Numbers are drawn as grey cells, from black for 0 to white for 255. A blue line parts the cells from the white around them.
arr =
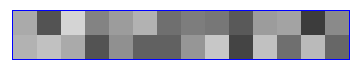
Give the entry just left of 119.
125
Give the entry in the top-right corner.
138
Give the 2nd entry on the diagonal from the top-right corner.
186
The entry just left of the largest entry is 83
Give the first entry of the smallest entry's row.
170
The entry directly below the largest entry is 170
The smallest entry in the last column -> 103
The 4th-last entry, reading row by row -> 193

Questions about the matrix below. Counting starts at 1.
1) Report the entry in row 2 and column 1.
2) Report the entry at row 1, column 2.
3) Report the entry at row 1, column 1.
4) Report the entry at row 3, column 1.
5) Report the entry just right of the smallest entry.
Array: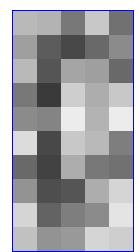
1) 159
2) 179
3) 185
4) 185
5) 206

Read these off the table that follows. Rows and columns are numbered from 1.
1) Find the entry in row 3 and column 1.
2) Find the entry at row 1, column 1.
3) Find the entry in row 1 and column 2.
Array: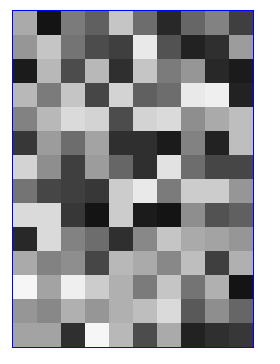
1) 27
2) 170
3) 20

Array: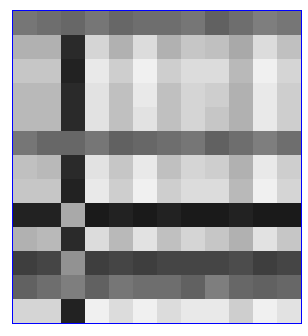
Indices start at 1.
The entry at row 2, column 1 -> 177
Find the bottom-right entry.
226
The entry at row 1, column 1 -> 118
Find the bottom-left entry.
213
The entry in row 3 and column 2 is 198
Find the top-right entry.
118
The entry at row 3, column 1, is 198
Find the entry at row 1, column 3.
103
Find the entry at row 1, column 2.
110

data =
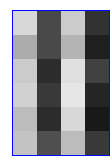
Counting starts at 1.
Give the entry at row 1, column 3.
203
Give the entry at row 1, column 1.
216
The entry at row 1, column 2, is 73
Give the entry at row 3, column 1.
203
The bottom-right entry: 57
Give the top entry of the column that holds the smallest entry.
50
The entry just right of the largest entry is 37

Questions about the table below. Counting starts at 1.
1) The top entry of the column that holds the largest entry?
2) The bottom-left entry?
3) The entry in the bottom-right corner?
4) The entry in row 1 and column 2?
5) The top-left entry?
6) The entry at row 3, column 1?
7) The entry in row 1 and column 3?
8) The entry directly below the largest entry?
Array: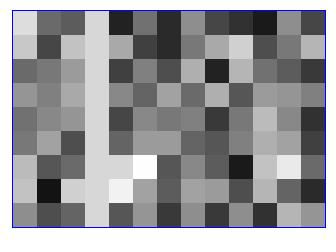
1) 113
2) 142
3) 149
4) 106
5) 221
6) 106
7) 92
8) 162

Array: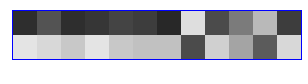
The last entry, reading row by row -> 216
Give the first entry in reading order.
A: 46
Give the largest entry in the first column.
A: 228
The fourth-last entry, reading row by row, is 208
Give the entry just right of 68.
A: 61
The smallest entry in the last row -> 75

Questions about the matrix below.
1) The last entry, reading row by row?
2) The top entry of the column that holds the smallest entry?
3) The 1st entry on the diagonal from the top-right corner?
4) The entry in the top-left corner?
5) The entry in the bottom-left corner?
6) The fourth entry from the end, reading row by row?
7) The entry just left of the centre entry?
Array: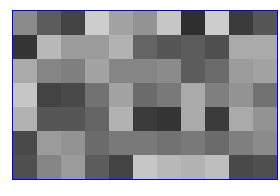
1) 79
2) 47
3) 86
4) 139
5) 79
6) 178
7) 163

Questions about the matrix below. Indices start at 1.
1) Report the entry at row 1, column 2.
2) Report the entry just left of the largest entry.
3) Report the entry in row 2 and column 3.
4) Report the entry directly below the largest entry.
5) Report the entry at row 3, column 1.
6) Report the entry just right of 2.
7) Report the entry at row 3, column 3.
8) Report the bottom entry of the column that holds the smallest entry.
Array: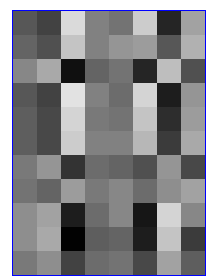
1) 66
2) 66
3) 196
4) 212
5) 135
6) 94
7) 16
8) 66

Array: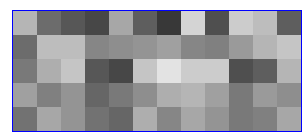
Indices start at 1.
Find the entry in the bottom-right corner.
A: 167
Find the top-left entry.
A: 181
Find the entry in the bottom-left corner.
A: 114
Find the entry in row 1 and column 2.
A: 108
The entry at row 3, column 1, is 121
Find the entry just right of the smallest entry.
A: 212
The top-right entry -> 94
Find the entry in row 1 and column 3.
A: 87
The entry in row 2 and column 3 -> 189
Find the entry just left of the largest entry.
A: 197
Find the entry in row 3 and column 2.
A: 174
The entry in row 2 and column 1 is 108
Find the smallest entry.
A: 56
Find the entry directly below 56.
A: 160
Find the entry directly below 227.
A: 174
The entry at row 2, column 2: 189

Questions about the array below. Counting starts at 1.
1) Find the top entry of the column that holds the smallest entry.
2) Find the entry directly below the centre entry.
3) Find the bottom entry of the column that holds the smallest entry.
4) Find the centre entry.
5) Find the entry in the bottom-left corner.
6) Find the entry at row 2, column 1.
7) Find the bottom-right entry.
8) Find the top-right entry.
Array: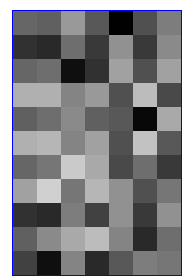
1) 1
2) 169
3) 88
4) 161
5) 65
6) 49
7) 118
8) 125

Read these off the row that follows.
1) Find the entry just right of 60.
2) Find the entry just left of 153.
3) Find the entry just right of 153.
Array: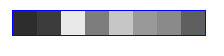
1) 233
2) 198
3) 138

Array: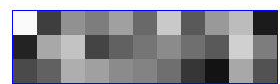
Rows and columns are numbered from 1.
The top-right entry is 27
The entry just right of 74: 97
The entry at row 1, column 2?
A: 62
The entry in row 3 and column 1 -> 74
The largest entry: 250
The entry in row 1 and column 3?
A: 145
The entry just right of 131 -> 111
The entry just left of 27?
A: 188
